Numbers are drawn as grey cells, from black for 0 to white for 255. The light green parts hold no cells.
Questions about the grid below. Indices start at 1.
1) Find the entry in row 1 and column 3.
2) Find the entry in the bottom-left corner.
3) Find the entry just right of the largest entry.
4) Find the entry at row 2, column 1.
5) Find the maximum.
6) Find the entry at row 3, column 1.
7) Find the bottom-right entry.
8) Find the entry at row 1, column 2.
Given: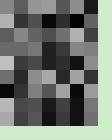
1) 149
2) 169
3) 58
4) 177
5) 191
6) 93
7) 112
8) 93

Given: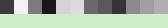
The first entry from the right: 175
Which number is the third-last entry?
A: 139
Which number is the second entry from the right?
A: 160
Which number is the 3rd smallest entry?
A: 59

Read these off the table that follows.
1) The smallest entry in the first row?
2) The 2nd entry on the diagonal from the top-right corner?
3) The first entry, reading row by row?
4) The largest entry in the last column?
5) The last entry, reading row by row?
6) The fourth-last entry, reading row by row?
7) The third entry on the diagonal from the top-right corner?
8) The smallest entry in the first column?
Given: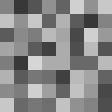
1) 56
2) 56
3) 131
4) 200
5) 78
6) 194
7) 72
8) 91

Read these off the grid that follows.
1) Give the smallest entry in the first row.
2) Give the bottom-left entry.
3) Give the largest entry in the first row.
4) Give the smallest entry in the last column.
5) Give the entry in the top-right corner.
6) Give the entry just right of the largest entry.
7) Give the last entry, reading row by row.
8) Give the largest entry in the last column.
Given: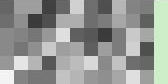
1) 65
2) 243
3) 208
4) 79
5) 124
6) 131
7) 158
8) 166

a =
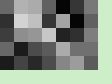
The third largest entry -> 192
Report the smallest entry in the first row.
5
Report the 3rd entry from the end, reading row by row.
134
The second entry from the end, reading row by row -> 156
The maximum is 211
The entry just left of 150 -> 142
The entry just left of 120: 54
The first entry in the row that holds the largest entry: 48
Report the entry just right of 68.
40
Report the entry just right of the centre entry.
34

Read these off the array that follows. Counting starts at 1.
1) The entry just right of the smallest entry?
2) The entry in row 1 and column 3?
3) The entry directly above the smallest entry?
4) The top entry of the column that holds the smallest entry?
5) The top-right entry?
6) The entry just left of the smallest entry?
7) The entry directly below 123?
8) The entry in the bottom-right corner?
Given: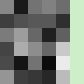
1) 235
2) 115
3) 103
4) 129
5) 109
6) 115
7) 68
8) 187

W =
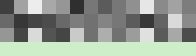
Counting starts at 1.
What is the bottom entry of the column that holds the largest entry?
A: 218
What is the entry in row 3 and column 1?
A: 150
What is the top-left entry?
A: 63
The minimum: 47
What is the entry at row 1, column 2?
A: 162
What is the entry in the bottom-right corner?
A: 76
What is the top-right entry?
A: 125
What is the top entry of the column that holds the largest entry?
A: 237
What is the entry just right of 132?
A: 119

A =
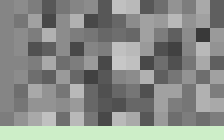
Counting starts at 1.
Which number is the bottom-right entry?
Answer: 125
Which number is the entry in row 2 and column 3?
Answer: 161
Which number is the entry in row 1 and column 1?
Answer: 133
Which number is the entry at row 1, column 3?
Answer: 125
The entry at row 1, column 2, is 140
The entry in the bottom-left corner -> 125
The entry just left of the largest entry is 72
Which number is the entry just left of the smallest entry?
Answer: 140
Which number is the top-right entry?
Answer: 95
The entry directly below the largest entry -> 133
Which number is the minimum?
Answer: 57
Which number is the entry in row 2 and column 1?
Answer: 133
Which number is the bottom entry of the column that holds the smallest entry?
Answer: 110
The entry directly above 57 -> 161
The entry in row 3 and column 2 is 140
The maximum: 199
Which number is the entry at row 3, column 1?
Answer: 133
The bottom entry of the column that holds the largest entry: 185
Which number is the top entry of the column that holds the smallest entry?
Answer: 169

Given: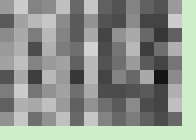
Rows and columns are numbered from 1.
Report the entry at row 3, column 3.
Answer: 124
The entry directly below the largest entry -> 184
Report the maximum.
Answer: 210
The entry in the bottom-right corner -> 104
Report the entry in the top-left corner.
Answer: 154
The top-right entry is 154
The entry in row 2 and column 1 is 90
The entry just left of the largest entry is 111
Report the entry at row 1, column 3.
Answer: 131
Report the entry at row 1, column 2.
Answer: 204
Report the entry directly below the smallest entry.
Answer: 68
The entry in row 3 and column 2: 169
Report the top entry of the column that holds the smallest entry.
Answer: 83
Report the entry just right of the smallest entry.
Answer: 139
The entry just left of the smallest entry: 169
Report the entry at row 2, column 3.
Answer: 184
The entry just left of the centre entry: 96
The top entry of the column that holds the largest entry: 198
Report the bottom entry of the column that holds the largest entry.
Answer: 198
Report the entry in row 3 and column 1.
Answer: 139
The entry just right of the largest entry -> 76
